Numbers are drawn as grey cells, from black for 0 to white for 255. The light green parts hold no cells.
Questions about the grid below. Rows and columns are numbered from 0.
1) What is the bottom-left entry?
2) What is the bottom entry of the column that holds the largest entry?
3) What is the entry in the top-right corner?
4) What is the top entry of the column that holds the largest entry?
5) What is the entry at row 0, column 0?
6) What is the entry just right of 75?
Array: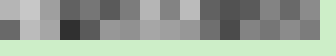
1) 105
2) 187
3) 139
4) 199
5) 181
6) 131

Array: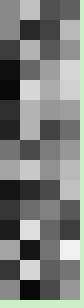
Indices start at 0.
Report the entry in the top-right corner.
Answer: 95
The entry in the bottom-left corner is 136
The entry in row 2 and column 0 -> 60
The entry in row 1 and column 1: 40
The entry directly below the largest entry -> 116
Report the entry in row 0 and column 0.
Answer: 136
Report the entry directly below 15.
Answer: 9
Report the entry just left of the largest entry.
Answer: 116
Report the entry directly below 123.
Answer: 144
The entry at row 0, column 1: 192
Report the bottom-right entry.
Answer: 151
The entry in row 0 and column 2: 80
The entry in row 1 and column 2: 66
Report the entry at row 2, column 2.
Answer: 87
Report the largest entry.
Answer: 240
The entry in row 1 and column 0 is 136

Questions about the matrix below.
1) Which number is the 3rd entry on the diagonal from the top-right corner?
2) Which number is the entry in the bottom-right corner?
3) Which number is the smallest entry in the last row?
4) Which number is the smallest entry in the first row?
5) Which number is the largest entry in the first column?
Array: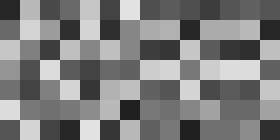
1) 54
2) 47
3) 31
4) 39
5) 220

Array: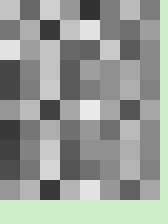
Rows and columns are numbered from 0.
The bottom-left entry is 151
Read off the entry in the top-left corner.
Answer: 194
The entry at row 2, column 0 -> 226
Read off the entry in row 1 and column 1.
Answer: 173
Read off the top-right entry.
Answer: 124
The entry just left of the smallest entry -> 151
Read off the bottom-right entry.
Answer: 166
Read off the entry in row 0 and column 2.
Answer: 207
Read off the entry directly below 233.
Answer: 151
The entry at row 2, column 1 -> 158
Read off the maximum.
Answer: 233
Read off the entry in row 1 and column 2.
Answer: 57
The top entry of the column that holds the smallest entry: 50
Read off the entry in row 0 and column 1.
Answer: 104
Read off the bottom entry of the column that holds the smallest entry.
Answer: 226
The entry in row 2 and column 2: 194
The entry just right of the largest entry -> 166
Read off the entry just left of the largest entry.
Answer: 166

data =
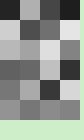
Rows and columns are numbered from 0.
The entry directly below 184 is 97
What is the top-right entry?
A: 30
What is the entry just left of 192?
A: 104
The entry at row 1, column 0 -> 207
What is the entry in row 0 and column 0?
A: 36
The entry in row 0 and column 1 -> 176
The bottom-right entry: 131

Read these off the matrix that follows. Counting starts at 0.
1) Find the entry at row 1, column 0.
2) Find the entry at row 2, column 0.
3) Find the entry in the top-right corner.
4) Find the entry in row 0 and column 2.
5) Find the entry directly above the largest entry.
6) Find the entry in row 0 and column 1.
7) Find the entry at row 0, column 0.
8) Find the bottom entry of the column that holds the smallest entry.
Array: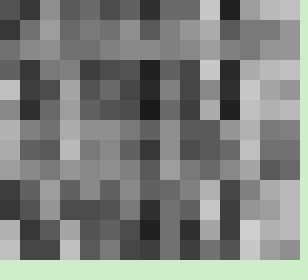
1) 55
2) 113
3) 191
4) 143
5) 149
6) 55
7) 83
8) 62

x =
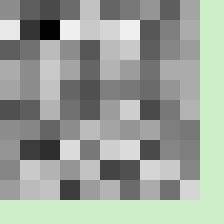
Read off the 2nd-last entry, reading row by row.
113
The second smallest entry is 46
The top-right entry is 164
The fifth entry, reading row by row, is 194
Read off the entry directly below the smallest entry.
187
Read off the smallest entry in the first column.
80
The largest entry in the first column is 232
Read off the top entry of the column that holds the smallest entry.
74
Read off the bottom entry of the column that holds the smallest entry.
194
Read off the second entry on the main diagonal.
52
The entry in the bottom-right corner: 213
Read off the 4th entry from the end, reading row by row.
107
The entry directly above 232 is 141
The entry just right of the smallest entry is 239
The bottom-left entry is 156
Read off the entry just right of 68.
80
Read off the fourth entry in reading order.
107
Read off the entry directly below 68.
179
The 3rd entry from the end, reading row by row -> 171
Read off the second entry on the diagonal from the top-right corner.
126
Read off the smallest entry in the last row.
60
